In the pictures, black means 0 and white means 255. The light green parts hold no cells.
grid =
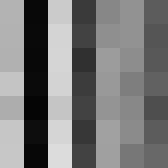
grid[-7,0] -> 179
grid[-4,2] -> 211
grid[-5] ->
[177, 8, 213, 48, 156, 141, 88]
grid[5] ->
[198, 13, 213, 55, 161, 139, 92]
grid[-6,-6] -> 9
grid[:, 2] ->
[203, 212, 213, 211, 197, 213, 220]
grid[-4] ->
[196, 10, 211, 60, 153, 126, 97]
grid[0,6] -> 92
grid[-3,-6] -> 5
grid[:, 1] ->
[8, 9, 8, 10, 5, 13, 7]
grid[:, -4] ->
[58, 66, 48, 60, 66, 55, 66]
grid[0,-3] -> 135
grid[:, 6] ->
[92, 85, 88, 97, 78, 92, 104]

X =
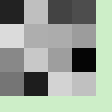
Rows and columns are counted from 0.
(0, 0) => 34
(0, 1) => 191
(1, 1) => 174
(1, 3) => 156
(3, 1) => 29

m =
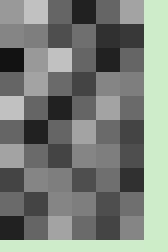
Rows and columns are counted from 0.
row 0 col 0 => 152
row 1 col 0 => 134
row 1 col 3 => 110
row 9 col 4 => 68
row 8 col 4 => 79
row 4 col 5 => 106
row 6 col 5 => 79
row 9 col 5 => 134
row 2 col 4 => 34
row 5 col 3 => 162
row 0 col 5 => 162
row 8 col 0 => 106
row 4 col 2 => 34
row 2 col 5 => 101
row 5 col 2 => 101
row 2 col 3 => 100
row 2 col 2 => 193

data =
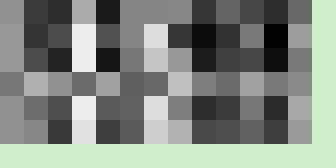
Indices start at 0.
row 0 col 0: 144
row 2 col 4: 22
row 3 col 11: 121
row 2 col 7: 151
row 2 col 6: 197
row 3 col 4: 161
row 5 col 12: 153
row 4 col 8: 46
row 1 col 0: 152
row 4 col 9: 60
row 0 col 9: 99
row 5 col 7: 178
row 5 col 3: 225
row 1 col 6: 221
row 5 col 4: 62
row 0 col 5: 132
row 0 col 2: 44
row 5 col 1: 134
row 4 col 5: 98
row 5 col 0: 144
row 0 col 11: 46
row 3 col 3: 106
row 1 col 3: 238
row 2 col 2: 36
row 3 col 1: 176

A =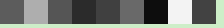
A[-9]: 92
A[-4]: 105
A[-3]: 13

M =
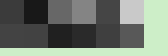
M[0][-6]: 59
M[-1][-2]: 63
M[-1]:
[67, 66, 32, 42, 63, 88]

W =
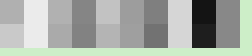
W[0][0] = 176
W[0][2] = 177
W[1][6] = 114
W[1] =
[201, 235, 170, 130, 180, 159, 114, 214, 30, 136]
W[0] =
[176, 235, 177, 133, 194, 157, 127, 214, 20, 136]

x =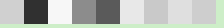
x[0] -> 208
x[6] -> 201
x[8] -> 206
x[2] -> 247

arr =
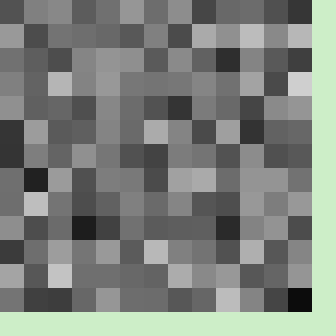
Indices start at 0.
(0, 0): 82
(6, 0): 52
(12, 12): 12
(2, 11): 89
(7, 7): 161
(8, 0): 110
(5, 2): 90
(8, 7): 133
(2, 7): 138
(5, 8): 74
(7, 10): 148
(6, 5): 81
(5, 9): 159
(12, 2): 61
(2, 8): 97
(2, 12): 63
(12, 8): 102
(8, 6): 106
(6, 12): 88
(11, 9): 152
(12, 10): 132
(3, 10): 163
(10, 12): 133
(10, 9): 81
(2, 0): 113
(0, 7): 141
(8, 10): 152
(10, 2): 157
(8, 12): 152
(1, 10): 188
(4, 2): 102
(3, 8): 133
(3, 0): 128
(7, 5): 121
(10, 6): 184
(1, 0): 153
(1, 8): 170
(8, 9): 78

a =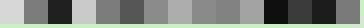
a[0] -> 215
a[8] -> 138
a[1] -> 124
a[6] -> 139
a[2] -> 32
